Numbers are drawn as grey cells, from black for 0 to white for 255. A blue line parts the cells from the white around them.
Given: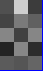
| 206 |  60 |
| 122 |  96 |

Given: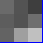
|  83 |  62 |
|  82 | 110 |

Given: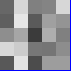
| 215 | 128 |
| 230 |  90 |

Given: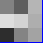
|  94 | 181 |
| 211 | 174 |

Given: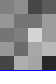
| 141 |  70 |
| 117 | 116 |

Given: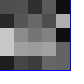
|  80 |  47 |
|  85 | 104 |
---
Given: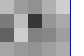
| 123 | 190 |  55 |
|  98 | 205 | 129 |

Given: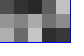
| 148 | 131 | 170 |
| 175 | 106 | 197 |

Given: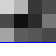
|  73 |  17 |  43 |
| 164 |  93 |  86 |

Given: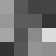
| 151 |  92 |  91 |
| 166 |  83 | 139 |

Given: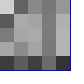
|  90 | 170 | 164 |
| 123 | 166 | 170 |

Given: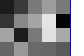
|  52 | 136 | 165 |
| 164 |  29 | 121 |

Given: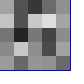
| 195 |  81 | 200 |
| 117 |  36 | 120 |

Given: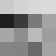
|  31 |  59 | 122 |
| 167 | 142 | 186 |

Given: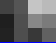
|  31 |  79 | 136 |
|  34 |  78 |  56 |
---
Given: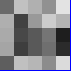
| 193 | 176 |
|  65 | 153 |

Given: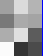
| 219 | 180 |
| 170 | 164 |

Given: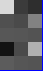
|  59 |  46 |
|  74 | 130 |

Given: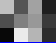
|  84 | 162 |
| 128 | 152 |

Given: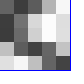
|  61 |  92 |
| 114 | 216 |

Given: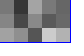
|  54 | 164 |
|  72 | 137 |

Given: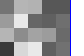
| 181 | 178 |
| 233 | 102 |

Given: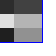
|  65 |  65 |
| 180 | 180 |
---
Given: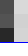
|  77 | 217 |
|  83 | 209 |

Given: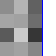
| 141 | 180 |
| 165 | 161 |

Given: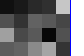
| 16 | 25 |
| 81 | 51 |

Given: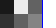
|  25 | 236 |
|  49 |  97 |

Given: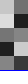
| 199 | 113 |
| 220 |  31 |

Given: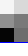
| 245 | 217 |
| 144 | 121 |

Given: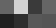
| 101 | 210 |
|  32 |  46 |
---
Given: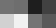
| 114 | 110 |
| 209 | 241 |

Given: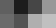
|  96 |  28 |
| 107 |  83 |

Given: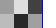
| 156 | 222 |
| 188 |  40 |

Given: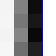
| 244 | 130 |
| 245 | 119 |

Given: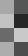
| 168 |  86 |
| 194 |  39 |

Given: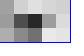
| 161 | 209 |
| 156 |  78 |

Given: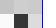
| 196 | 206 |
| 250 |  54 |

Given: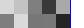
| 216 | 195 |
| 126 | 218 |

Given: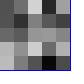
|  81 | 111 |
|  82 |  49 |
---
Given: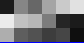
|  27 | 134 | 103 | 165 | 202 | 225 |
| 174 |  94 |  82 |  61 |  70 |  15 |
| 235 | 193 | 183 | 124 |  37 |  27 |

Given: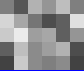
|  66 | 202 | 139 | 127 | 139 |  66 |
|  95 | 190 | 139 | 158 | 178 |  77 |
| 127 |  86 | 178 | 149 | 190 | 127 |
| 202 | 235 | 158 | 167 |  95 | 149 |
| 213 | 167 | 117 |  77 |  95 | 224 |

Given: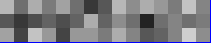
|  87 |  56 |  78 |  99 |  78 |  99 | 173 |  99 | 141 | 111 |  35 | 111 | 132 | 111 | 123 |
| 162 |  68 | 195 | 152 |  68 | 152 | 152 | 123 | 173 | 132 |  87 |  99 | 132 | 207 | 141 |
| 183 | 111 | 173 | 123 | 162 | 111 |  56 |  87 | 183 | 141 | 173 | 152 | 123 | 195 | 132 |

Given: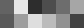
|  89 | 157 | 222 | 187 | 145 |  66 |
|  99 | 231 |  45 |  77 | 109 | 166 |

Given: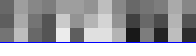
|  94 | 170 | 116 |  84 | 202 | 147 | 180 | 212 | 147 |  64 | 104 |  75 | 180 |  84 |
| 104 | 158 | 135 | 125 | 158 | 158 | 147 | 190 | 135 | 104 | 116 | 125 | 170 | 135 |
| 116 | 190 | 104 |  84 | 236 |  94 | 224 | 224 | 180 |  24 | 125 |  35 | 190 |  44 |

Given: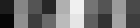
|   7 | 144 |  61 | 106 | 187 | 229 |  95 |  50 | 164 |  61 |
|  29 | 134 |  84 |  39 | 176 | 240 | 116 |  84 | 155 |  73 |

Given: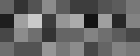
|  30 | 160 | 202 |  61 | 150 | 172 |  19 | 160 |  39 | 131 |
|  71 | 140 | 111 |  51 | 101 | 101 | 131 | 111 |  92 |  71 |
| 101 |  51 |  83 | 140 |  92 |  61 |  61 |  83 |  92 | 120 |
| 111 |  83 |  83 | 150 | 120 | 140 |  71 | 101 | 131 | 120 |

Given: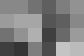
|  63 |  53 | 126 |  75 | 196 | 187 |
| 114 | 146 | 176 |  63 | 105 | 155 |
| 136 | 136 | 114 |  95 | 126 | 146 |
| 155 | 166 | 166 |  85 |  95 | 136 |

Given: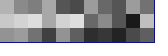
| 147 | 156 | 114 |  64 | 147 |  95 |  46 |  55 |  35 |  74 |  95 |
| 179 | 138 | 126 | 168 |  85 |  74 | 156 | 104 |  85 | 156 | 114 |
| 200 | 211 | 222 | 168 | 211 | 222 | 104 | 138 |  85 |  25 | 191 |
